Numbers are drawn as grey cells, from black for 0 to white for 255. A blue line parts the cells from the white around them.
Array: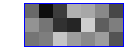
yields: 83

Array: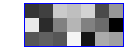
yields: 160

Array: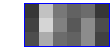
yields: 66

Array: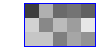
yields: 147

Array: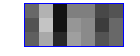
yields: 104

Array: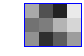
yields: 157

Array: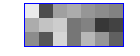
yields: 96

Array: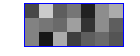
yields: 84

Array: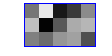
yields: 79

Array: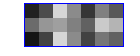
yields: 97
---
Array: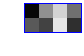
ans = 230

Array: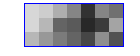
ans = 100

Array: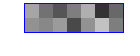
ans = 155

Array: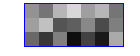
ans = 84

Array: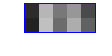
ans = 108

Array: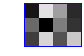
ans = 126

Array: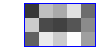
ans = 65

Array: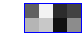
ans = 17

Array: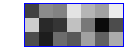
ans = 53

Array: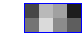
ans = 140
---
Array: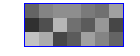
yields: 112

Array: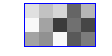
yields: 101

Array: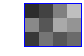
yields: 128

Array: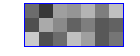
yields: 126

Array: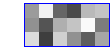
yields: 185

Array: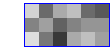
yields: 107

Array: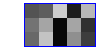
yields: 29

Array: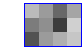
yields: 104

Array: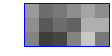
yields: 164
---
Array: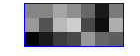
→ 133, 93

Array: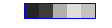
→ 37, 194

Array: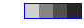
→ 208, 38

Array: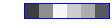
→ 60, 89

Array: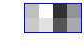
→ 191, 170

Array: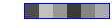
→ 77, 171

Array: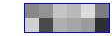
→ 135, 46

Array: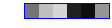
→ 116, 149

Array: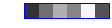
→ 50, 83

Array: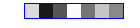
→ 218, 136
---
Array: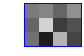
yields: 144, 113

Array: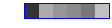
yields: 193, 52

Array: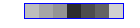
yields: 209, 189

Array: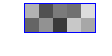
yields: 221, 101

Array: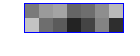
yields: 186, 195

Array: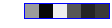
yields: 57, 155
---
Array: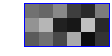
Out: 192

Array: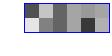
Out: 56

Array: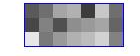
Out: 165

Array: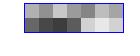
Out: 232

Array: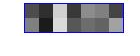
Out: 99

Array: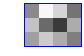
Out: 58

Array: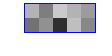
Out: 191

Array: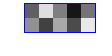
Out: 75

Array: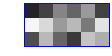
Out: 121
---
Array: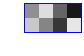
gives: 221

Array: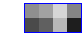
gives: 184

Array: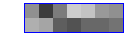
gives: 195

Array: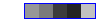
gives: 151

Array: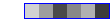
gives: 177

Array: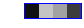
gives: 162
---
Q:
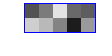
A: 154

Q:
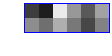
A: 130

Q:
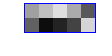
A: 213

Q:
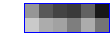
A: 117

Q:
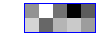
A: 157

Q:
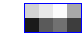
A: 61

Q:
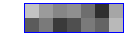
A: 185
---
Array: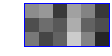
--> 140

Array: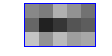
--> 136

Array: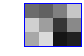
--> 108

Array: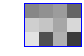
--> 135

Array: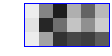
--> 237

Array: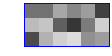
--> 114

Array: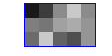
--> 25

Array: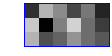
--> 48

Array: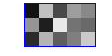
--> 19

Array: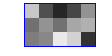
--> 199
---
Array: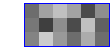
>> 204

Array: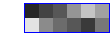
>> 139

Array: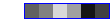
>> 129

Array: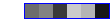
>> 131

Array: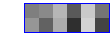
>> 98

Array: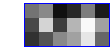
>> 83

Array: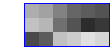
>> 92
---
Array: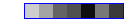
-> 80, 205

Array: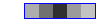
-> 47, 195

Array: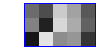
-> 215, 227

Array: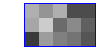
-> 107, 204

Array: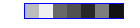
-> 81, 240

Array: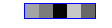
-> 4, 199

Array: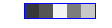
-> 244, 244
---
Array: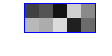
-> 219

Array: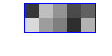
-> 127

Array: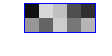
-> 204

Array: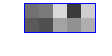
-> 164

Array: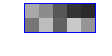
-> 98

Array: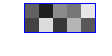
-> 55

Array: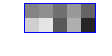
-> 89
